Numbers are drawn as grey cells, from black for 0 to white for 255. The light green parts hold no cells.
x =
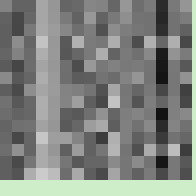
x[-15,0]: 131
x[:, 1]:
[99, 72, 71, 141, 130, 70, 89, 74, 88, 99, 112, 72, 145, 74, 84]
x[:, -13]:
[166, 166, 168, 195, 174, 164, 173, 165, 174, 173, 162, 198, 171, 171, 203]
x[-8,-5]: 102
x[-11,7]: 122
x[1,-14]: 103
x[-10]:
[91, 70, 109, 164, 151, 111, 77, 153, 120, 129, 121, 123, 116, 24, 120, 88]
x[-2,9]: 138
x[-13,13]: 46
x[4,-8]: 173
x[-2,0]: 95
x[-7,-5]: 84
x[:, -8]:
[131, 99, 81, 119, 173, 120, 115, 82, 73, 146, 169, 60, 118, 102, 74]
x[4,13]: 27
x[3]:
[95, 141, 101, 195, 152, 89, 177, 123, 119, 174, 118, 77, 176, 103, 175, 72]
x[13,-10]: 88
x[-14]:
[98, 72, 103, 166, 151, 122, 98, 152, 99, 121, 143, 115, 114, 39, 114, 124]
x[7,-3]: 71
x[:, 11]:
[110, 115, 118, 77, 112, 123, 149, 102, 84, 132, 114, 96, 80, 139, 97]
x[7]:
[94, 74, 142, 165, 155, 131, 127, 116, 82, 166, 118, 102, 120, 71, 119, 64]
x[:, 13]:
[43, 39, 46, 103, 27, 24, 20, 71, 101, 18, 42, 58, 102, 22, 73]
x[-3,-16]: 110
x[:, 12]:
[122, 114, 114, 176, 137, 116, 115, 120, 126, 121, 137, 113, 171, 115, 122]
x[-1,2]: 173
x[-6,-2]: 128
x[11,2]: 102
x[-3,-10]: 156

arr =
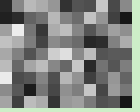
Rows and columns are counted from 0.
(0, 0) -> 40
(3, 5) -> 122
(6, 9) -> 150
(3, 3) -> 68
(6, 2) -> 85
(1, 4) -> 184
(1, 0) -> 32
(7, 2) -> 28
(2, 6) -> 134
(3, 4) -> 139
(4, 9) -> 90
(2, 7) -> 85
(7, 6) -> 126
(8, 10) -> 22
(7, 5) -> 144
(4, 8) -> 84
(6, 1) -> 76
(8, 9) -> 88
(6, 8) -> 101
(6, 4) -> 79
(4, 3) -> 123
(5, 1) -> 104
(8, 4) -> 52
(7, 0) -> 139
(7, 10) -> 119
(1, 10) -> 23
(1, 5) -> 130
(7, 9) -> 155
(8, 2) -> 188
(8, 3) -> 172
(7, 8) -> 70

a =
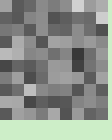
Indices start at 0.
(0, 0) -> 161
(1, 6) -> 112
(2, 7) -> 110
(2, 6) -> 140
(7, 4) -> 126
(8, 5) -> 87
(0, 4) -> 124
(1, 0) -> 98
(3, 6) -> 141
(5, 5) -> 151
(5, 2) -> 91
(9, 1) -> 160
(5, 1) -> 101
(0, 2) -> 103
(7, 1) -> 111
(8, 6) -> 132
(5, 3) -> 113
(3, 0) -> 89
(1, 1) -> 88
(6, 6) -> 153
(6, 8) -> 162
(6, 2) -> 77
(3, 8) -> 137
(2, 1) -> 127
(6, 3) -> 107
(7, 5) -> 130
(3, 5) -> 159

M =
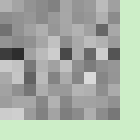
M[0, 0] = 179
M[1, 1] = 146
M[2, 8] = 103
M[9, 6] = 139
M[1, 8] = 176
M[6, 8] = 134
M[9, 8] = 140
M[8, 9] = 145
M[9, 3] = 129
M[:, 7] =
[155, 151, 161, 188, 104, 124, 218, 176, 162, 174]
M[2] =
[113, 146, 161, 175, 150, 166, 178, 161, 103, 168]
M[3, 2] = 145
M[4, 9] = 84
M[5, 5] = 193
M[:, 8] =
[187, 176, 103, 177, 205, 144, 134, 142, 159, 140]
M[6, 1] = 197
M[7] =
[162, 144, 118, 173, 154, 153, 180, 176, 142, 171]
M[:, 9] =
[160, 139, 168, 155, 84, 150, 149, 171, 145, 119]
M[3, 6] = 169
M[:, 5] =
[166, 167, 166, 141, 72, 193, 171, 153, 135, 126]
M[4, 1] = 45
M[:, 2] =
[147, 151, 161, 145, 162, 121, 98, 118, 167, 155]
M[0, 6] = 149
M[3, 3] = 166
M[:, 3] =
[139, 138, 175, 166, 186, 177, 186, 173, 135, 129]
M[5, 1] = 194

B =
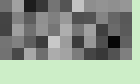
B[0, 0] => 114
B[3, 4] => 200
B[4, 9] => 82
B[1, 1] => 130
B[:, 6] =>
[195, 80, 118, 59, 124]
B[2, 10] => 90
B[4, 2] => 168
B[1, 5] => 153
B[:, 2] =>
[29, 93, 112, 94, 168]
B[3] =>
[116, 129, 94, 60, 200, 156, 59, 151, 78, 6, 97]
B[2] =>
[67, 159, 112, 147, 118, 174, 118, 161, 63, 107, 90]
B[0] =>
[114, 161, 29, 56, 116, 84, 195, 142, 147, 143, 150]
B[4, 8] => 56
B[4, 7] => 69
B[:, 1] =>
[161, 130, 159, 129, 72]
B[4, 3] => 110

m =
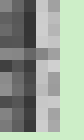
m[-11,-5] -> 134
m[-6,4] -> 208
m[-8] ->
[85, 86, 54, 202, 196]
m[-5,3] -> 193
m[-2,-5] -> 131
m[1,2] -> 53
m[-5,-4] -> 106
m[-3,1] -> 86
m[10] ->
[122, 95, 58, 205, 169]
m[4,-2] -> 133
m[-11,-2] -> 199
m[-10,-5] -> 97
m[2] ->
[106, 90, 53, 206, 181]
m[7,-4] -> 111
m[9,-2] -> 201
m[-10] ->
[97, 88, 53, 205, 188]
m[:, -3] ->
[66, 53, 53, 54, 103, 61, 73, 79, 56, 64, 58]

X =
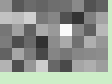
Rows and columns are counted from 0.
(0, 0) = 153
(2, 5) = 251
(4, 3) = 72
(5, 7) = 174
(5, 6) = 165
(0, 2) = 107
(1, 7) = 128
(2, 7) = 96
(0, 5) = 112
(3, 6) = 112
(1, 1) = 188
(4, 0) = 98
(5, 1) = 79
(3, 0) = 124
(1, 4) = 134
